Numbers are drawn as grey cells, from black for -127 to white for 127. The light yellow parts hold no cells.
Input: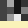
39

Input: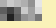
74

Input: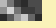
-10

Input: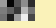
-123

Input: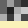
29

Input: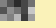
-44

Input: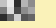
105

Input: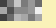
-4

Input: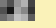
-47

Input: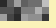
-31
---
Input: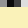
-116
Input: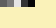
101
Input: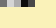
45
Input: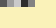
74
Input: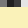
-94
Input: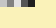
98
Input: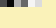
-24
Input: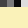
-4
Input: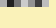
18
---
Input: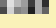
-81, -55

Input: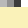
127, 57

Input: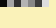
93, -119

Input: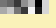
86, 41

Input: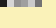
-12, -98

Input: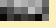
-22, -119

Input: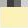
81, 51
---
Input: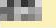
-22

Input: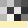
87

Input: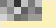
51

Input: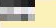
81

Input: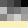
64

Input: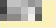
-66

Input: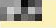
-1
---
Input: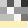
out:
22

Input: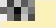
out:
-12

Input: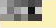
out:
77

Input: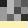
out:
15

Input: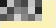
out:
-86

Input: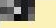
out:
-46

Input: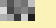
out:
-27

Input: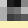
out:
58
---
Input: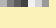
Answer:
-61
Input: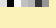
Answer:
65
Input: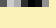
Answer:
-81
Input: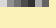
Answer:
-51
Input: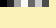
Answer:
122
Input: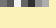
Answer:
-26
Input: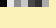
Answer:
71
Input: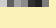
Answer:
11
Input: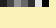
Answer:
-23
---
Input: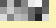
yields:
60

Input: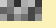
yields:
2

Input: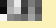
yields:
35

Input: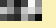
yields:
-3

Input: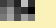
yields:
-37

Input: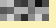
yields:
65

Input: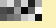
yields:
94

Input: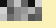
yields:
-1

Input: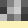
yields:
6
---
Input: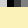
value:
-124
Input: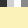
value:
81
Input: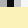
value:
-113
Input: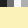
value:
-13
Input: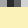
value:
-84
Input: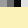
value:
-22
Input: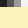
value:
-41
